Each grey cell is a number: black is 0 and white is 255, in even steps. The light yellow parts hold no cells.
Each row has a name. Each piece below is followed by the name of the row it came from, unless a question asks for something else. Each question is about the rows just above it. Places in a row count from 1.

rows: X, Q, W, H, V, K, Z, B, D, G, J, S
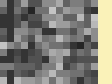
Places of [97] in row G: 3 4 5 11 13
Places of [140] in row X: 1 7 8 14
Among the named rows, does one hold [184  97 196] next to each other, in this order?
yes
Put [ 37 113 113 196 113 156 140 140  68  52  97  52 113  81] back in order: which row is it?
Q
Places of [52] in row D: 1 2 4 7
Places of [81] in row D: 3 5 6 10 12 13 14
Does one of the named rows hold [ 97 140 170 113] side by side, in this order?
no

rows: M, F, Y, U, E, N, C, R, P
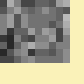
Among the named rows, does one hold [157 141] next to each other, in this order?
yes
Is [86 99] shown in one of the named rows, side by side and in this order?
no

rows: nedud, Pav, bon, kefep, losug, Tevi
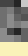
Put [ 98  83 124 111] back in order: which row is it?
Pav
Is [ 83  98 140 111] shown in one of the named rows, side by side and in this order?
no
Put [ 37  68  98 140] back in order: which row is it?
losug
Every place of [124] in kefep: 3
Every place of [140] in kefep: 2 4
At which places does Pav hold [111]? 1

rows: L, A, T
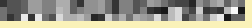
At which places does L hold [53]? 1 12 17
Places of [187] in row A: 9 25 33

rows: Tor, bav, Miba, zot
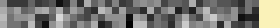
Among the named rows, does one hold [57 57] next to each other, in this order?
yes
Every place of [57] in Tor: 2 3 4 6 18 29
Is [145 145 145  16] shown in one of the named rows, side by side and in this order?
yes
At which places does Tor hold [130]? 11 15 17 20 22

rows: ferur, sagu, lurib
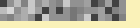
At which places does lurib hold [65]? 6 14 17
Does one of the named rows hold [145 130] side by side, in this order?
yes
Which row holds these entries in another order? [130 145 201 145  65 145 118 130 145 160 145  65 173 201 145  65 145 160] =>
lurib
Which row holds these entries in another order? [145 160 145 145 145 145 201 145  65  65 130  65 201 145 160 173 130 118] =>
lurib
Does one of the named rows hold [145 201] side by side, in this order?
yes
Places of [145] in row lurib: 1 5 8 9 10 12 16
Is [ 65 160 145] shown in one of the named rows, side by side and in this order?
yes

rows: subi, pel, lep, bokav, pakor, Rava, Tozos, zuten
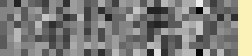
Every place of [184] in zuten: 17 20 27 28 32
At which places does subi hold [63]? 7 17 31
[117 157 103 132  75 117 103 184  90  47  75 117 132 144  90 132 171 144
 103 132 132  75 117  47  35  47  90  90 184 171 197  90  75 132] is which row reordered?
bokav
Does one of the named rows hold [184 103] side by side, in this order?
yes
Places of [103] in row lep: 17 18 27 30

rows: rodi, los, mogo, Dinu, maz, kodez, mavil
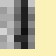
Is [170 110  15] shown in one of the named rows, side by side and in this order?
yes
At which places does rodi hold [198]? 1 2 5
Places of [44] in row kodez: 3 4

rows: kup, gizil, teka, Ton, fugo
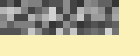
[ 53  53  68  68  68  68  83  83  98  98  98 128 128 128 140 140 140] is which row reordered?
Ton
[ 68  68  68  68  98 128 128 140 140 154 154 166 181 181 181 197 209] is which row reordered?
gizil
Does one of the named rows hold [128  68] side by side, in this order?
yes
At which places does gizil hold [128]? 4 7
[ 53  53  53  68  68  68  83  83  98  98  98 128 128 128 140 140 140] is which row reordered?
kup
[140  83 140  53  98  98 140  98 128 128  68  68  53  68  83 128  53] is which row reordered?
kup

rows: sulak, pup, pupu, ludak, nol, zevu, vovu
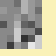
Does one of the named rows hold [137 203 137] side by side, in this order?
yes
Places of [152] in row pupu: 3 5
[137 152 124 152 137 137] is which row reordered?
pupu
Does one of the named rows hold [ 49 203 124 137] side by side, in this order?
no
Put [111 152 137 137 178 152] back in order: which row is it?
pup
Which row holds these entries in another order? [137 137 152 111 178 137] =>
sulak

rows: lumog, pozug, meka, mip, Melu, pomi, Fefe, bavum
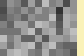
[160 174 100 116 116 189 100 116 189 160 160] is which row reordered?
Melu
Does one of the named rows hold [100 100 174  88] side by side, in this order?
no

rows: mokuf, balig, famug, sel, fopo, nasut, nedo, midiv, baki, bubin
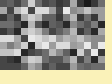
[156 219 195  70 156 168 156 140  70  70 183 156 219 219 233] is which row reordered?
balig
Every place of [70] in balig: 2 5 9

